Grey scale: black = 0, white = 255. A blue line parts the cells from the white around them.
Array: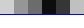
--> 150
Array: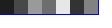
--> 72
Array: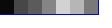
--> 71
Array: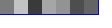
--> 195
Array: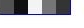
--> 16
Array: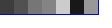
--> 81
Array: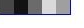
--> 18
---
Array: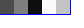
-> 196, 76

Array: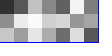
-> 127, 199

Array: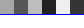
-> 53, 167

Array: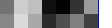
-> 155, 135

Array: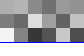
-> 145, 243

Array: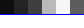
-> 93, 15

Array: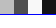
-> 21, 190

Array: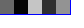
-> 147, 104
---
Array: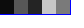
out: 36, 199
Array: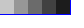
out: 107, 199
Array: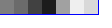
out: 28, 239
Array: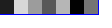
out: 88, 216
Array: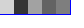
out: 162, 212
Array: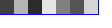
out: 230, 230
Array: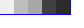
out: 168, 239
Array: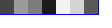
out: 27, 243
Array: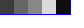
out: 135, 218
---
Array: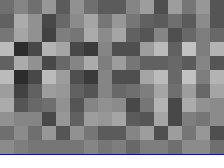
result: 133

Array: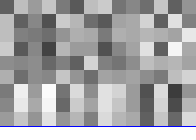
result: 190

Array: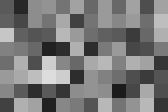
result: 39

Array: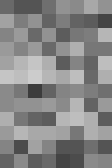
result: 84

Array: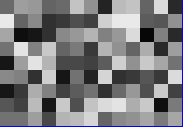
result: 158

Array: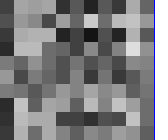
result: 165

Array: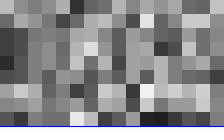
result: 141

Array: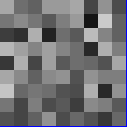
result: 110
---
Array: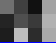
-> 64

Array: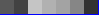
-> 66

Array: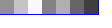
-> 196

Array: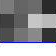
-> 100

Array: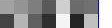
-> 148

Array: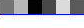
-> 183
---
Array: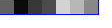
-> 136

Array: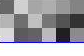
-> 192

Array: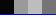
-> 117

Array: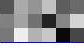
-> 199

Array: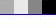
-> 134

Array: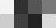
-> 205

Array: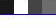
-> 68

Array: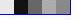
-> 137

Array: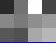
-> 168
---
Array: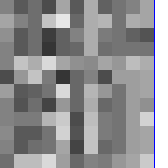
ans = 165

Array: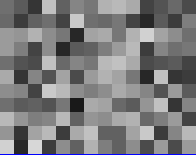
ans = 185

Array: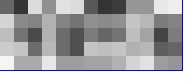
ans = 102

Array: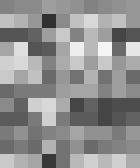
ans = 138

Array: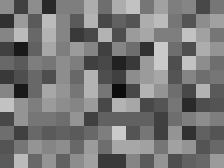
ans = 104
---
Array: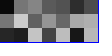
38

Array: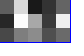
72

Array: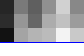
18

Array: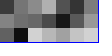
97

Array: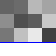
119

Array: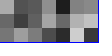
118

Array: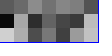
208
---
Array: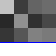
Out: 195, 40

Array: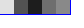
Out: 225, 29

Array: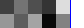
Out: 221, 9

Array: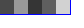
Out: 210, 53

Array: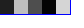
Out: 213, 3

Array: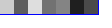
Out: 222, 31

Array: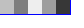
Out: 238, 55

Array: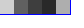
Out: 208, 41
